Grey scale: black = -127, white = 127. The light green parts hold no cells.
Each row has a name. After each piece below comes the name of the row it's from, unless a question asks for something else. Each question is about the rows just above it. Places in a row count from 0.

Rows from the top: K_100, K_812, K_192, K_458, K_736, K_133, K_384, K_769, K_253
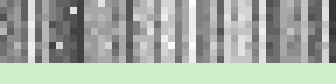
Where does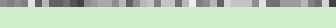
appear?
K_253
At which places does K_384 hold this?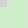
8 15 20 23 30 32 37
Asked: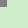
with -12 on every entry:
[-12]

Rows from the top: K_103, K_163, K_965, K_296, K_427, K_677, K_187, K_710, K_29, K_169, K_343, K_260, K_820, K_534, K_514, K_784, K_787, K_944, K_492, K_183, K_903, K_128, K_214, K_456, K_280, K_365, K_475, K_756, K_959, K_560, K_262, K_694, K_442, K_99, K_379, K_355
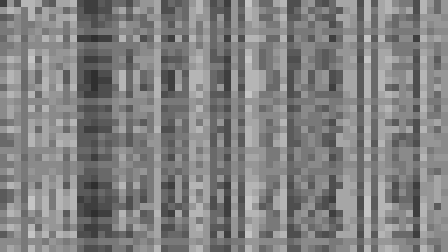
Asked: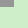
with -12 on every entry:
[10 10]
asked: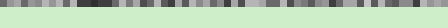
K_677
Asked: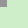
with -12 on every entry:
[10]
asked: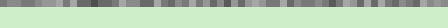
K_694
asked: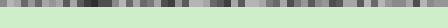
K_343

